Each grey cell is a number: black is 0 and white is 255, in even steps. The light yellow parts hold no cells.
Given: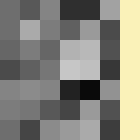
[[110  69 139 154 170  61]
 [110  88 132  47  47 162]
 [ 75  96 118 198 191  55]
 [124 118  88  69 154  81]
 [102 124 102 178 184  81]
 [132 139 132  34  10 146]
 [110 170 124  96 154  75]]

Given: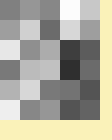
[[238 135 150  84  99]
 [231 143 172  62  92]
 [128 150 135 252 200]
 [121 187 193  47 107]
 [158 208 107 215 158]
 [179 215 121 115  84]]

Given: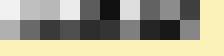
[[176 105  58  78  45  52 127  37  23 133]
 [241 191 184 235  92  16 221  98 141  64]]

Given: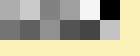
[[116  96 144  83  69 195]
 [173 202 130 159 245   0]]

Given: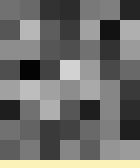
[[ 79   4  66 210 155  73 105]
 [113  99  58  66 105 127  30]
 [113 105  50  44 121 127  36]
 [ 30 113 175  86  30 134  44]
 [ 93 121  58 134  93 149 155]
 [141 141  86  79 113  50 155]
 [ 86 183  93  58 161  18 175]
 [161 189 161 141 169 134  58]]

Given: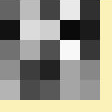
[[143  61  34 165 135]
 [180  74  88 165 150]
 [113 172  80 248  55]
 [100 188  67 233  48]
 [ 18 219 207  10  26]]

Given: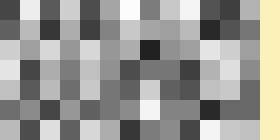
[[229  70 173 124 192 145  77 118 118  63 179 222 139]
 [186  77 222  97 215 173  55 124 139  70 244 200 192]
 [192  90 186 110 200 118  97 207  97  83 192 200 104]
 [110 139  70 151  97 118 139 244 131 131  41 104 104]
 [207 159 215 151 215 151 173  33 145 159 229 207 159]
 [ 97 186  55 173  63 131 200 165 159 186  41  83 118]
 [ 70 237  90 207  77 165 252 124 200 244  83  63 179]]

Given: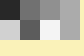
[[209  92 244 171]
 [ 40 113 144 171]]
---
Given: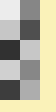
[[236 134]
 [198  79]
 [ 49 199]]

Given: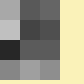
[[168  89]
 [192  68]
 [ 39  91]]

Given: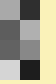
[[169  47]
 [ 93 176]
 [ 98 136]]

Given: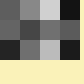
[[ 94 136]
 [100  70]
 [ 36 111]]

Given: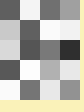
[[ 95 244]
 [201  96]
 [217  85]]

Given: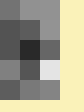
[[115 145]
 [ 83  92]
 [ 83  41]]

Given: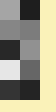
[[165  30]
 [134 124]
 [ 40 145]]

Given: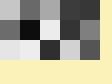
[[198 105]
 [108  13]
 [229 237]]

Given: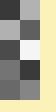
[[ 57 178]
 [177  95]
 [ 75 245]]
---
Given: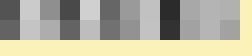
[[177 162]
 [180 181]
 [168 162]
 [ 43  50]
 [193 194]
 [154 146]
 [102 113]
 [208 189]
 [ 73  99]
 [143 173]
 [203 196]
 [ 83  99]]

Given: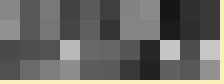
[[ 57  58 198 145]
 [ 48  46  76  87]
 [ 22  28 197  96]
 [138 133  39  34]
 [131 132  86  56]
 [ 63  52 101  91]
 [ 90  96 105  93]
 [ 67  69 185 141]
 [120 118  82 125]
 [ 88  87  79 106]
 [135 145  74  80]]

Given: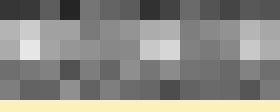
[[ 83 167 174 111 121]
 [ 88 181 200 130  86]
 [ 69 146 136 105 104]
 [ 84 137 122 113 106]
 [106 126 129 116  99]
 [ 67 176 214 139  77]
 [ 49 172 200 118 103]
 [ 92 148 137 142 108]
 [100 139 136 102 126]
 [117 122 145 125  99]
 [ 37 161 150  82 143]
 [ 93 161 164 129 100]
 [ 57 203 230 120  99]
 [ 54 180 171 111 126]]

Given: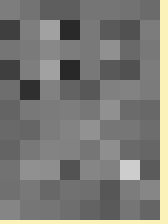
[[107 124 120 124 123 104 109 102  91 134 101]
 [114  81 105  81 130 107 118 106 205 124 117]
 [117  90 144  89 128 144 118 142 129  87  90]
 [117 121 121 120  88 119 145 118 133 111  99]
 [ 94  41 125  40  99 125 131 130  83 113 110]
 [ 94 161 136 161 129 123 124 131 142 104 117]
 [115 126 122 126  47 120 102 120 144 120 118]
 [125  63 117  63 110 100 105 100 114 112 133]]

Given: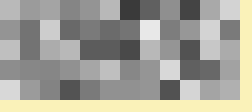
[[211 122 171 162 176]
 [169 211 199 104 164]
 [ 68 151  82  96 213]
 [143 125 149 216  82]
 [ 96 232 184 149 149]
 [ 58 116  73 135 145]
 [184 107  92 191 145]
 [148 122  92 166 122]
 [133 105 184 145  83]
 [164 205 172 134 131]
 [155 115 115 135 155]
 [185 148 191 141 216]]

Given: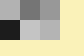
[[152 180]
 [117 196]
 [178  28]]

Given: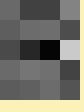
[[131  77 202  67  84]
 [ 65 110   5 112 108]
 [ 65 108  39 117  96]
 [105  94  74 106  92]]

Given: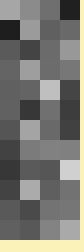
[[ 32 105 152 119  69  61  65 128 208 114 118 169]
 [111  96 107 108 191 112 105 129  86  95 115 131]
 [139 155  68 158 100  55 164 123  90 171  74  88]
 [166  30  90 100  96  97  85  66  55  67  89  96]]

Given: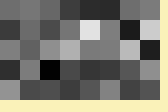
[[123 204  30 143  83]
 [110  27 186  86  66]
 [ 42 126 124  59 130]
 [ 44 226 122  54  85]
 [ 61 117 176  73  61]
 [103  75 143   2  78]
 [118 107  97 124  74]
 [110  59 127  47 147]]
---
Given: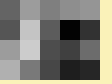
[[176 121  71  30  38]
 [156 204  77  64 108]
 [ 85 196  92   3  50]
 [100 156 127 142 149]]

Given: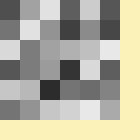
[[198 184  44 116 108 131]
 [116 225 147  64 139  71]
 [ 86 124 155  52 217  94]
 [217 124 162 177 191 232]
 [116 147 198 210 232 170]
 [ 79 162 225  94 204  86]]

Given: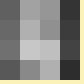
[[104 176 144  60]
 [ 96 162 150  52]
 [ 88 137 176  45]
 [112 199 191  67]]

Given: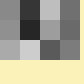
[[170 205  90 124]
 [144  38 157 106]
 [137  54 190 112]]

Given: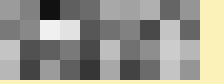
[[155 129  17  95 107 168 162 176 101 149]
 [196  81  95 121  73 190 113 142 204 183]
 [183  67 155  95  54 168  67 107 196 149]
 [121 136 240 226  87 113 129  73 196 101]]

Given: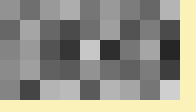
[[132 153  83  54 199  46 118 165  38]
 [139 159  97  90 146 111  97 124  62]
 [103 165 103  75 111 159  83 124  75]
 [146 111 153 173 118 153 124 103 180]
 [132  69 180 186  90 180 165 118 207]]

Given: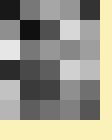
[[194  58  65 143 112]
 [143  16  80 215 166]
 [ 43  73  94 208 188]
 [181  94 112 128  86]
 [230 120 150 135 158]
 [ 24 120 166 150  51]]

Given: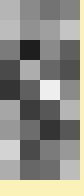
[[152 109  52  87]
 [166  60  87 181]
 [ 74 173 103  80]
 [173 103 109 188]
 [181 138 115 130]
 [211  74 123 152]
 [123  30 138  95]
 [188 145 159 196]
 [ 52  95 238 138]]

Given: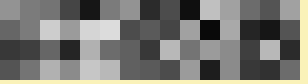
[[ 56  63 102  37 177 108  96  56 184 116 155 139  63 184  43]
 [147 123 116  69  22 123 147  43  76  15 192 161 108  84 161]
 [ 84 116 177 139 198 184  96  90  76 155  29 139  56  49 108]
 [102 123 205 155 213 220  76  90  69 161   9 169  37  22  84]]
